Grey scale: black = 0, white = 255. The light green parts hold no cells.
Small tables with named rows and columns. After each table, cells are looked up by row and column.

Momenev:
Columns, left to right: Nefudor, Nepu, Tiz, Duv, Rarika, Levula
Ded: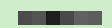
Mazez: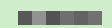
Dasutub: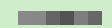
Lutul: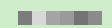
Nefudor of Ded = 75
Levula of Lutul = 139
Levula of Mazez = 113
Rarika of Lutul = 115
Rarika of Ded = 97
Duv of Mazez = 111
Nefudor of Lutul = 124
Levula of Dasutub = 103
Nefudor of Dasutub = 137
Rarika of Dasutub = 126
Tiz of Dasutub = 100
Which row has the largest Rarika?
Dasutub

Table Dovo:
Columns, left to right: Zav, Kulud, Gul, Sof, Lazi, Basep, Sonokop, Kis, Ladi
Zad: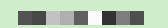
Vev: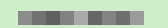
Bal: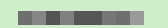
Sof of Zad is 175
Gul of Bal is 84
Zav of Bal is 111
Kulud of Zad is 72
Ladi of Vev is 155
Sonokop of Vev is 131
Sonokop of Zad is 51
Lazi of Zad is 96
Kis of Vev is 111
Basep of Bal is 86
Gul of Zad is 194
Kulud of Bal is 134
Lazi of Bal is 86
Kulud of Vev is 114
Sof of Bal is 128
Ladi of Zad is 79
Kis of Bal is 111
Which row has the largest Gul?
Zad

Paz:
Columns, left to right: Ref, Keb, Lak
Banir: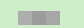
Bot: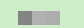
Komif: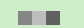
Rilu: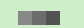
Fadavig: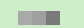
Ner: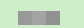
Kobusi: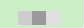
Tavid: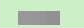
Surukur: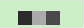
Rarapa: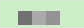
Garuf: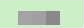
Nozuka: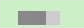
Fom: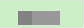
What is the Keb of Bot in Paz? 177
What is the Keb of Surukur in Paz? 170
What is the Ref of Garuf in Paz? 164
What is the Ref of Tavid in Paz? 152
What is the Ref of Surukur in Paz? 44
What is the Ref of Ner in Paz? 153
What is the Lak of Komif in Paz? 97

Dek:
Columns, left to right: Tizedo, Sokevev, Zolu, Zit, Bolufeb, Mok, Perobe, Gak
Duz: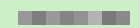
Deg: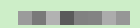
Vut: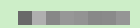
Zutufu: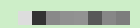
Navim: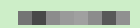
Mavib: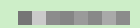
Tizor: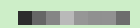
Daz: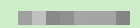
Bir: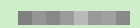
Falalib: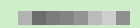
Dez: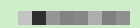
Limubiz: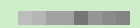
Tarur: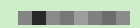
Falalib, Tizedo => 178
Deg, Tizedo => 155
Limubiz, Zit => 161
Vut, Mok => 136
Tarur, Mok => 128
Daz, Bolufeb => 166
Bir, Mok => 153
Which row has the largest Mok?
Falalib

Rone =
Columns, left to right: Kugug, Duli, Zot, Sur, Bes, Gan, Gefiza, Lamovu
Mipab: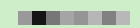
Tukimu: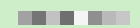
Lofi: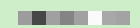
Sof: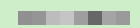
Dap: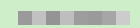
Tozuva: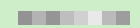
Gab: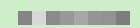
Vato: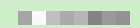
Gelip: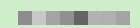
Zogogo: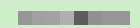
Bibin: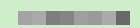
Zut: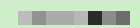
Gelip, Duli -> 199
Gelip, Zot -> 164
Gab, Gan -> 149
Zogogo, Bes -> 93
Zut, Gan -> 42
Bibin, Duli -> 170
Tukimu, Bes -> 244
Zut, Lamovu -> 109
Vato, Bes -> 182
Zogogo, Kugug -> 150
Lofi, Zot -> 160
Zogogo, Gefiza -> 151
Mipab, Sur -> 165

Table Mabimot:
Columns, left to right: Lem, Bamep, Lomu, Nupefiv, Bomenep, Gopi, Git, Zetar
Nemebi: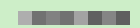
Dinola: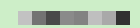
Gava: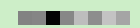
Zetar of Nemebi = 95
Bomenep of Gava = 189
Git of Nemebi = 133
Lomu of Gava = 4
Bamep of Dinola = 115
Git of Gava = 195
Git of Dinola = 169

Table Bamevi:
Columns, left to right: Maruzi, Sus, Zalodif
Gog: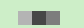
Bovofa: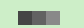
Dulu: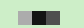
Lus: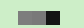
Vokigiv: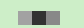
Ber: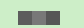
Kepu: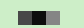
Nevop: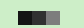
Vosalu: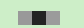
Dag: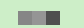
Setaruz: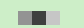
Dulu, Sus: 20
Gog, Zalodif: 125
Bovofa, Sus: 98
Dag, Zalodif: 79
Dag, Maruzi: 134
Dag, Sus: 149
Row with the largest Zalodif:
Setaruz

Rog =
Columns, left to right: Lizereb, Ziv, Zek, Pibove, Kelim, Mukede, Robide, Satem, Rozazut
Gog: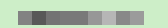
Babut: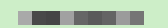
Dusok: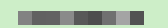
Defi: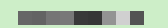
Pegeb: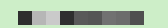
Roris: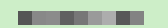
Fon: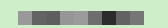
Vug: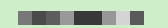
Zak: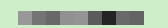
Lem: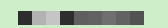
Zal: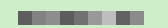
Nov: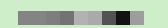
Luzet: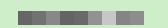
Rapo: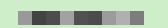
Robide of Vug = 151
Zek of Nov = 126
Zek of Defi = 117
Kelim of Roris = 119
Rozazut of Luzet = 141
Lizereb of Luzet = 102
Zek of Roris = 139
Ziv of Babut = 73
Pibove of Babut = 161
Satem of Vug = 212
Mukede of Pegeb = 85
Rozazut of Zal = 139
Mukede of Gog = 151
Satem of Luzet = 133

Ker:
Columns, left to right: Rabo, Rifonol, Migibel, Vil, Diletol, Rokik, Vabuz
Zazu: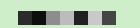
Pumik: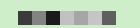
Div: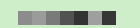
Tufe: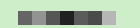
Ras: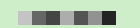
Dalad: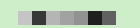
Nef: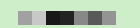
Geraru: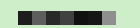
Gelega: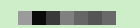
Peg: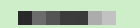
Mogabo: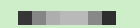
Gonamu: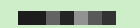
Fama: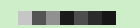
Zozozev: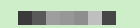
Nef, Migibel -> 24
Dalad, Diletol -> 146
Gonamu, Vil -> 36
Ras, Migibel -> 69
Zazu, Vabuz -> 69
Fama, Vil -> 26
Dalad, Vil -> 162
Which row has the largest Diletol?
Mogabo

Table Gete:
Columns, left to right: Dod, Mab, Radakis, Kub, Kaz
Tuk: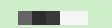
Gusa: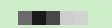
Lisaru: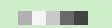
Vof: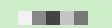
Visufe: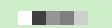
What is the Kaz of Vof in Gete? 120
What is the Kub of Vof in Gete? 196
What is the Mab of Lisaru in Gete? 244
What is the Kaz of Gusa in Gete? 210
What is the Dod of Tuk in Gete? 100
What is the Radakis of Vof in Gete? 67
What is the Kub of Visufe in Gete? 127
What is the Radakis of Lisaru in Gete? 200
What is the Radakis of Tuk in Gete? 57
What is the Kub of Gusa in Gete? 206
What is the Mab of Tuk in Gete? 45
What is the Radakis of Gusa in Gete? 72
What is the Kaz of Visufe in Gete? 206
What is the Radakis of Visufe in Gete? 149
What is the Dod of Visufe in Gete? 254
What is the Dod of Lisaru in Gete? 176
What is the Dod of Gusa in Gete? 106
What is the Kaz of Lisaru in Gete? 67
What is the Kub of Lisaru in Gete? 105
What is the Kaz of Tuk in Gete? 244

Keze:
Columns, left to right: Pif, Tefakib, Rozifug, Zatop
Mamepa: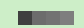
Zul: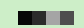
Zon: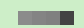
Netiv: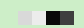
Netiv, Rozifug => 9
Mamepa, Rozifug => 114
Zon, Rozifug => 128
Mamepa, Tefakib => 108
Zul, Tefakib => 43
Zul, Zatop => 78
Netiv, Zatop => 62
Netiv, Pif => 217
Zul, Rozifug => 165
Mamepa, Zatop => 126
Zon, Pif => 139
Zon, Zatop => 67
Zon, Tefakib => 132
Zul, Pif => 7
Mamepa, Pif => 63
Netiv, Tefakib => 236

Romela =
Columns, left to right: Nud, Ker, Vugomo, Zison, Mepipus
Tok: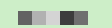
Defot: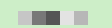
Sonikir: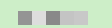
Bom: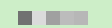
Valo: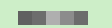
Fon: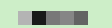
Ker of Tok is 177
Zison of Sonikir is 196
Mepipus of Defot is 183
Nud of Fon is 180
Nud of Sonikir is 148
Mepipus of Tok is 111

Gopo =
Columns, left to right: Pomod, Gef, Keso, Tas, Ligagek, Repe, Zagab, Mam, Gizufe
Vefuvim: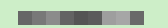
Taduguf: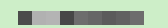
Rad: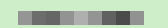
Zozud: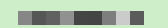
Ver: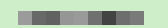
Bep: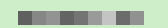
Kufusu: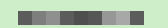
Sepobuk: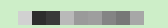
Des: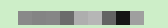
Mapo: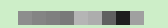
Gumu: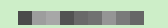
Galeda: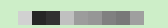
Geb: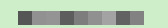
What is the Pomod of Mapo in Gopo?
141
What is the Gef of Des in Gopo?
132
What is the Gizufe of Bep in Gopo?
145
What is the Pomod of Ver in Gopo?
155
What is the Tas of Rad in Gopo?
147
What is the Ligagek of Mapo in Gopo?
181

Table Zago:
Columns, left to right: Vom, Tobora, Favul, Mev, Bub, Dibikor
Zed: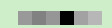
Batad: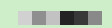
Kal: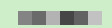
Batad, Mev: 35
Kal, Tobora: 106
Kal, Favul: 179
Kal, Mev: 70
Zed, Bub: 162
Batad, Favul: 194
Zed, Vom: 153
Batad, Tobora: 143
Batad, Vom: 209
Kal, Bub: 98
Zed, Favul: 150
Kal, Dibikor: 194

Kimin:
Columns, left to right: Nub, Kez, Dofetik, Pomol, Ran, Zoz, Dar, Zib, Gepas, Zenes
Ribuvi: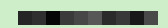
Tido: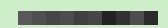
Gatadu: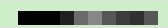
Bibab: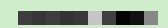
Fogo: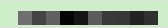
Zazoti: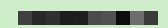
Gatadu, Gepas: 49
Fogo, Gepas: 35
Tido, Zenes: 43
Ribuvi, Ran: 71
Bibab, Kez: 54
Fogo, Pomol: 5
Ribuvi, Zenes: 73
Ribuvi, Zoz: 87
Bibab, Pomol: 51
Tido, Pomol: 77
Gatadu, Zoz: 135
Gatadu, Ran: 107
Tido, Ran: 64
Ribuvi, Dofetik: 6
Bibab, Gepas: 17
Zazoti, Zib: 13
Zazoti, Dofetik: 48
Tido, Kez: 80
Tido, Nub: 88
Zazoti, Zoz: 75

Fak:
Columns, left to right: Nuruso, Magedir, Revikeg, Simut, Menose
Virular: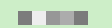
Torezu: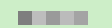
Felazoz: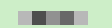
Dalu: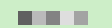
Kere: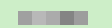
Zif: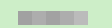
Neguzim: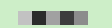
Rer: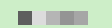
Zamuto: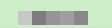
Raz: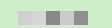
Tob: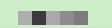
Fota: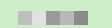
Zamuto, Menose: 137
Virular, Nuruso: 124
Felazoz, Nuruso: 184
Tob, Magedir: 59
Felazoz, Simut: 104
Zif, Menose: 187
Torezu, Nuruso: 126
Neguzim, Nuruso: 194
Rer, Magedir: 220
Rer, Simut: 148
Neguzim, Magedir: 43
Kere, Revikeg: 171
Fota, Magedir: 225
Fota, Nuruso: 191
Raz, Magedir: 214
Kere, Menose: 157
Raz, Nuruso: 208
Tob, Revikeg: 170
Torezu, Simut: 187
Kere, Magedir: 184
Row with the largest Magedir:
Virular

